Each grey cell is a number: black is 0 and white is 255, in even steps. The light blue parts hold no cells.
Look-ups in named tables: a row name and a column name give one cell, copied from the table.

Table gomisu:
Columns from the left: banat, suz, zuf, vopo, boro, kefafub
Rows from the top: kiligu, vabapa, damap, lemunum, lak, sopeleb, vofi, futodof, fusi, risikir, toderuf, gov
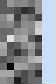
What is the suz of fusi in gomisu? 105
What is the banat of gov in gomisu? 144
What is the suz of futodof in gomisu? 92
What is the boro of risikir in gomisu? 131
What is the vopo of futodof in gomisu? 91
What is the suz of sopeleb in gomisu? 226
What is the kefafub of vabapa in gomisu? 145

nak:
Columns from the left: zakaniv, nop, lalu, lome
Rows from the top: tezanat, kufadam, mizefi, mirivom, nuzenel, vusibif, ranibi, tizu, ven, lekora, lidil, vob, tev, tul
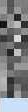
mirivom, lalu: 185
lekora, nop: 85
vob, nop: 50
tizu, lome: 98
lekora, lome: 152
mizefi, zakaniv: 124
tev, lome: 80
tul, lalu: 162
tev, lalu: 121
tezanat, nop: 85
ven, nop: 98
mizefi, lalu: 39
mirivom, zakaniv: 20

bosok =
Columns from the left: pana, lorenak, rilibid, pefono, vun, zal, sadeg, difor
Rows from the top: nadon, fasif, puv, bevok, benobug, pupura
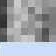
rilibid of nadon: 202
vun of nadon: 182
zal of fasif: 176
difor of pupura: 146
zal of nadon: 165
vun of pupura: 193
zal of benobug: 131
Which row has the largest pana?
benobug

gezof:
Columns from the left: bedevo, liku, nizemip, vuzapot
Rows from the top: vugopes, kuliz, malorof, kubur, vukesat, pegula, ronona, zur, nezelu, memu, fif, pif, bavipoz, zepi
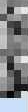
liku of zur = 115
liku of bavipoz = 114
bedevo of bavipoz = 146
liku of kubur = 71
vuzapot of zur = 125
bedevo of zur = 110
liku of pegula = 128
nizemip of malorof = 156
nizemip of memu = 135
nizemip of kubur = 55
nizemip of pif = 49
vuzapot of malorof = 124
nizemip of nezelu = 176
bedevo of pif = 156
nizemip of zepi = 63
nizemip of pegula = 152
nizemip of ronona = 120
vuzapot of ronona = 147
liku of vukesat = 107
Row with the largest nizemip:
kuliz

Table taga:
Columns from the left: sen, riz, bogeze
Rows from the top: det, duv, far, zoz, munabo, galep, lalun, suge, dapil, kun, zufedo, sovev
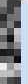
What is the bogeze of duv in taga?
118
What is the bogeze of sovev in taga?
57
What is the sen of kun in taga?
236
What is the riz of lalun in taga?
90
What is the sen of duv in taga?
91
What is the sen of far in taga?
43
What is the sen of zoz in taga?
76
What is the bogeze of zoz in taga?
51
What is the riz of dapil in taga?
106
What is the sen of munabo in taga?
153
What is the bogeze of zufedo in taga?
151
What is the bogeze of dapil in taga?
14
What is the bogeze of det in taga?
61
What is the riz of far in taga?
110
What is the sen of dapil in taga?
96

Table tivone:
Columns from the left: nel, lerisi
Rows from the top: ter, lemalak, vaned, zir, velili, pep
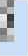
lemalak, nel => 138
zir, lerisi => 89
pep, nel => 150
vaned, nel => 230
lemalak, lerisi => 185
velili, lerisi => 209
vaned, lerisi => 60
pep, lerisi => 173
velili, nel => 122
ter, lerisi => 118
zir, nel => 209
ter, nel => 189
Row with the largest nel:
vaned

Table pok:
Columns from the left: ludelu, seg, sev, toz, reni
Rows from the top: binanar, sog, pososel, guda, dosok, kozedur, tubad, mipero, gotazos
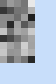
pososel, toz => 158
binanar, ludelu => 115
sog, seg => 81
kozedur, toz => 143
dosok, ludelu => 195
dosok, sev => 169
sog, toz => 121
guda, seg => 41
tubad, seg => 163
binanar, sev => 138
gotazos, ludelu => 163
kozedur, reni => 164
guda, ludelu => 139
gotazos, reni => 39
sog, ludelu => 54
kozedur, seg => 74
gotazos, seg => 97
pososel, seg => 136
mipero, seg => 149
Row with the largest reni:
binanar

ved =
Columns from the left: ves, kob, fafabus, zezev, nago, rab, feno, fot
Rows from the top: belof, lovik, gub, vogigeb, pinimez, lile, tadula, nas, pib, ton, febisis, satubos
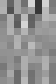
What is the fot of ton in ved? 126
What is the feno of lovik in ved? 186
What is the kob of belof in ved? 100
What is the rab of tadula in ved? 153
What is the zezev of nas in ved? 147
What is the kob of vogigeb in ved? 172
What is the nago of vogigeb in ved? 99
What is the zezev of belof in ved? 112
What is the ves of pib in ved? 140
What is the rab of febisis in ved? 141
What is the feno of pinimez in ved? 153
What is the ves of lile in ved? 146
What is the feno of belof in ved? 211
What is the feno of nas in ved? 145
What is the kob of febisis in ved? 168
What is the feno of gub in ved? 184
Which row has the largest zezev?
vogigeb

